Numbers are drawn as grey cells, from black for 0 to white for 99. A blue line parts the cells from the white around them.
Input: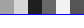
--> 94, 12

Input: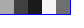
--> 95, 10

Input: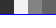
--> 94, 19

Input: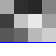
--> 90, 15

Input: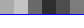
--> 76, 18

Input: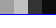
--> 75, 5

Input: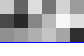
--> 96, 15

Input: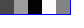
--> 98, 1

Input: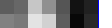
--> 88, 3
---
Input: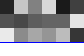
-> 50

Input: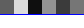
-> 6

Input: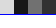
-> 44

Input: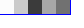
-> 23

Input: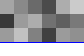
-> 41

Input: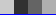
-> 39

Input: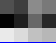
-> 54

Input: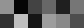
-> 26
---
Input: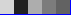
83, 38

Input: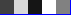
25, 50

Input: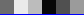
42, 60

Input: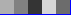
68, 42

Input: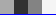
66, 95

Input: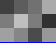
25, 59

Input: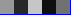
59, 44

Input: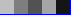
74, 8

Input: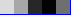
85, 43

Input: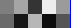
49, 33
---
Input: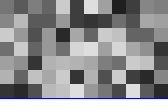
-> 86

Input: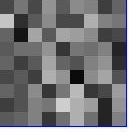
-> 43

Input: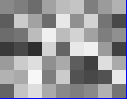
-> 53

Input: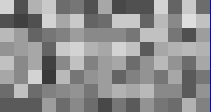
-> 42

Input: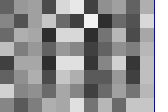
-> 41

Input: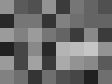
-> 27
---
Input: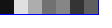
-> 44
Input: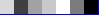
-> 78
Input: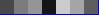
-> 8
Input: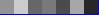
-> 47
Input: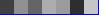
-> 67
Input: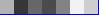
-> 29
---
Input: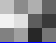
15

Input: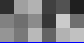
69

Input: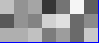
41

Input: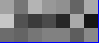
36

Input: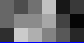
34

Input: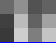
49

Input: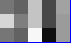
6

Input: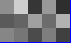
49
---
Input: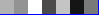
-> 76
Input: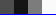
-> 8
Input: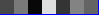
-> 20
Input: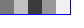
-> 23
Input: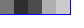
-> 29
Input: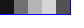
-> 70
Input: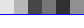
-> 46
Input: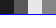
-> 34
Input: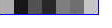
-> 49
